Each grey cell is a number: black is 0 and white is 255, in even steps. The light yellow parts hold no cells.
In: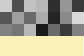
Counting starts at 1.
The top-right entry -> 58
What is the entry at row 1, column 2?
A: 78
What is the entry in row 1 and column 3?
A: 194
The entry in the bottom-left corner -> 129
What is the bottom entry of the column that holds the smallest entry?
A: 26
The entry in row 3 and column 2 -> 118

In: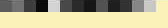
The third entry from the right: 51
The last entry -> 199
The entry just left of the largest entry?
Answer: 10
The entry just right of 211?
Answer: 73

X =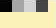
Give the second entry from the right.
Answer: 211
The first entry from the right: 70
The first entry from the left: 5

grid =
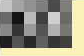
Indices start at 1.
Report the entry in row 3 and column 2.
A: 53
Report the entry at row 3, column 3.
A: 154
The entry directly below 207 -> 176
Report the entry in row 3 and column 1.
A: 136
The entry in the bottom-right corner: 64
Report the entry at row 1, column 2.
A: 164
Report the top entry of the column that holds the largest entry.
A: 75

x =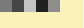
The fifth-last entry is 123
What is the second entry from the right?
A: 32

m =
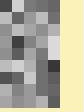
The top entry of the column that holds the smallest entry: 102
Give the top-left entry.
73
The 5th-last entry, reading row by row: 165
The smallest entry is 55
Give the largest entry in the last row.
177
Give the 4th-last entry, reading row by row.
143
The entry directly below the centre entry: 177
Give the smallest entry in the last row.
93
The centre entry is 165
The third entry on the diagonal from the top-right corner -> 165
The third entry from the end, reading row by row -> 153
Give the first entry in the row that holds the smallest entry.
188
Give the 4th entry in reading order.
112

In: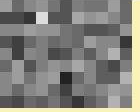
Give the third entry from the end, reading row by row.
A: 116
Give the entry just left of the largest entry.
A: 55
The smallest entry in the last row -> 55
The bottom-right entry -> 126
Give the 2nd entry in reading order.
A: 105
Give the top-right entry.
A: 105
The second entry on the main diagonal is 73
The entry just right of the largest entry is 84
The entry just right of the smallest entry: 105
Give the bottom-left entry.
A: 84
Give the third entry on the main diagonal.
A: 157
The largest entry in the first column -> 157
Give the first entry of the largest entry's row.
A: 73
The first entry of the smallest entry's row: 135
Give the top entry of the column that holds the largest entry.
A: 147
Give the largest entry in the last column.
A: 178
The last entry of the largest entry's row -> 105
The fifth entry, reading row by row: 116
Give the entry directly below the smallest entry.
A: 64
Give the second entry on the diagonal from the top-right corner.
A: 135
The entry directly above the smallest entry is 135
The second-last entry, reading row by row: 178

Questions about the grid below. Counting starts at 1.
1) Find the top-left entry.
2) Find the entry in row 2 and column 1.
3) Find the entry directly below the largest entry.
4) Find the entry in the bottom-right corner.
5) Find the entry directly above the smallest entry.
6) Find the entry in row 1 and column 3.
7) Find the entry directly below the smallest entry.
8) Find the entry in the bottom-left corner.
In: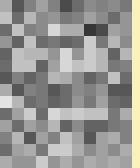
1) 172
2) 193
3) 108
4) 161
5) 161
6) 129
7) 203
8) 172

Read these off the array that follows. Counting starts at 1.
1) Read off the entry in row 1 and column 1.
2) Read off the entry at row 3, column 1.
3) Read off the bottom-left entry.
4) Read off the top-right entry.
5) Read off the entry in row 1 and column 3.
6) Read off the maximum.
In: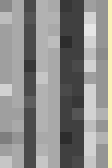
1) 138
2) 159
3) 198
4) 148
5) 74
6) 230

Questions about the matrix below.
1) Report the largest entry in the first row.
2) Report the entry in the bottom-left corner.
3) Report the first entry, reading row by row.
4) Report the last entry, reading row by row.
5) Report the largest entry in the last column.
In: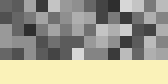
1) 215
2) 102
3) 102
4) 164
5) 187

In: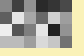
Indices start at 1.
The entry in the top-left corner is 136
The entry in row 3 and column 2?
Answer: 85
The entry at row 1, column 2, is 64
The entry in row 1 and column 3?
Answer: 147
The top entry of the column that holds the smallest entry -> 53
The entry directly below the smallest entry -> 198
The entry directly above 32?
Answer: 207

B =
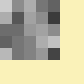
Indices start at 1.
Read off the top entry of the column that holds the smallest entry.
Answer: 98
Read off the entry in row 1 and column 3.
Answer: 173
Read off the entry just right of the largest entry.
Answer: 140
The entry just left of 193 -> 173
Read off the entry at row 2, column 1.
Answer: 173
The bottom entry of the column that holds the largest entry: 184

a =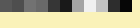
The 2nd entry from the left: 78
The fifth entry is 54
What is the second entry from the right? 45

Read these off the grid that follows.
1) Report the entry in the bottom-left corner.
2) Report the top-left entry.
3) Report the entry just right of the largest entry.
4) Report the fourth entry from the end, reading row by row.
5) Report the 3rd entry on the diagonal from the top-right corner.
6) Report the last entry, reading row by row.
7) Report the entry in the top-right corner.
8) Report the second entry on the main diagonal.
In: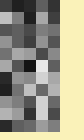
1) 41
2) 63
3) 95
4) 95
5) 74
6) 126
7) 51
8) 126
